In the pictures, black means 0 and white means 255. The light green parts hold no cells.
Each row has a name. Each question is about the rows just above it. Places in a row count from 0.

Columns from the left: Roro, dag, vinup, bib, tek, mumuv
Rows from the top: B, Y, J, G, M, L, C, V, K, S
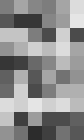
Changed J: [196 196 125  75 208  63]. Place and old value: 5, [75]
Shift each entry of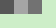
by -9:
[ 78 156 105]
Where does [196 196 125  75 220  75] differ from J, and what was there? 4, [208]
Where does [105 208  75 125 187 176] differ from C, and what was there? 4, [176]
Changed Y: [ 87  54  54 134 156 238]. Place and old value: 5, [229]

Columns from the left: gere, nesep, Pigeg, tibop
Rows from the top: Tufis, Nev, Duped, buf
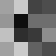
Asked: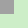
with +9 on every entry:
[170]
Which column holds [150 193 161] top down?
gere
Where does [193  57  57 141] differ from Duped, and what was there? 1, [46]
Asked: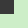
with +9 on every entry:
[66]

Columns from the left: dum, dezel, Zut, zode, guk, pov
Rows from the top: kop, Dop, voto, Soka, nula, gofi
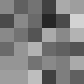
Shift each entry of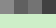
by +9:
[146 105 124  74]
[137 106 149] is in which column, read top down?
dum
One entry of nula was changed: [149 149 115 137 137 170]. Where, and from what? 4, [126]
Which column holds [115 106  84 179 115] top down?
Zut
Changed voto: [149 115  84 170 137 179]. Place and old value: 0, [137]
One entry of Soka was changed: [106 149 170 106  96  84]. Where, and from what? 2, [179]
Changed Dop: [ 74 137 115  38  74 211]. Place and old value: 2, [106]

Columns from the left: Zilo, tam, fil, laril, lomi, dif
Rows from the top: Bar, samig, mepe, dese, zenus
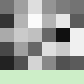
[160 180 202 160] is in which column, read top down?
tam
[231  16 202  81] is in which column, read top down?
lomi
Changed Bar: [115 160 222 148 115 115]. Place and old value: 4, [124]
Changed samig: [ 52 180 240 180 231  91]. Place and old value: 2, [251]
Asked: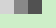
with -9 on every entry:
[203 127  72]
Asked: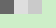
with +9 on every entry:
[112 231 211]

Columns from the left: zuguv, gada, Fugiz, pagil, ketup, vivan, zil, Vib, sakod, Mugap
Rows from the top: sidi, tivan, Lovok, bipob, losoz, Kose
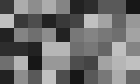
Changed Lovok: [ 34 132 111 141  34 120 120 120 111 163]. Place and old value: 6, [132]
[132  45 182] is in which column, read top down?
gada
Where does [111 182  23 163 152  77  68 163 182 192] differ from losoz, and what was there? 3, [152]

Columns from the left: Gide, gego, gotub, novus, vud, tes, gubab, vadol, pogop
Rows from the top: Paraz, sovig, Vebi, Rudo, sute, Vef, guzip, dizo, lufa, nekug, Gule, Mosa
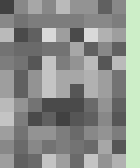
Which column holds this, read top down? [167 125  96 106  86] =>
gotub
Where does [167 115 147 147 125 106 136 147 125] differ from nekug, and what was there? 0, [158]
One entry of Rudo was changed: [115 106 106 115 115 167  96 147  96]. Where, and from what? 7, [136]
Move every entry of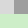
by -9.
[208 149]
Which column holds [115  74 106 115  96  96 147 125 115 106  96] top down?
gego
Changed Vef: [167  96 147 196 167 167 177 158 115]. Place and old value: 0, [158]

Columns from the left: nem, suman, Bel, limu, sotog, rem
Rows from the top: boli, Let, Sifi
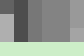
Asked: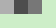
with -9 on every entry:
[166  68 110]
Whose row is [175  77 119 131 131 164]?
Sifi
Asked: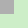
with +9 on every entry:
[184]

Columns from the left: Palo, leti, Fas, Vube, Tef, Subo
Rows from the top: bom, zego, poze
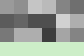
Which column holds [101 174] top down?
leti
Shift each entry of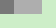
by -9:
[111 165 165]
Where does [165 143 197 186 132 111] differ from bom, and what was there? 0, [154]
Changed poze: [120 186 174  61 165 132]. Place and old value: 1, [174]

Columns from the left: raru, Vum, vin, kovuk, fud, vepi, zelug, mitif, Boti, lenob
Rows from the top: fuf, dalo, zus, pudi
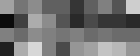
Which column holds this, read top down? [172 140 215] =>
vin
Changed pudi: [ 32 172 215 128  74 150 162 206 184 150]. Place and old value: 7, [195]
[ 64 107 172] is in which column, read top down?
Vum

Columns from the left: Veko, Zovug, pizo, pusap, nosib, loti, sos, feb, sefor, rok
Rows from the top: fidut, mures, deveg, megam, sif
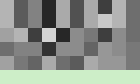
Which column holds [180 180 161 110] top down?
Veko
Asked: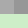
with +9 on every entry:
[179 160]
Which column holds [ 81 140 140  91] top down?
loti

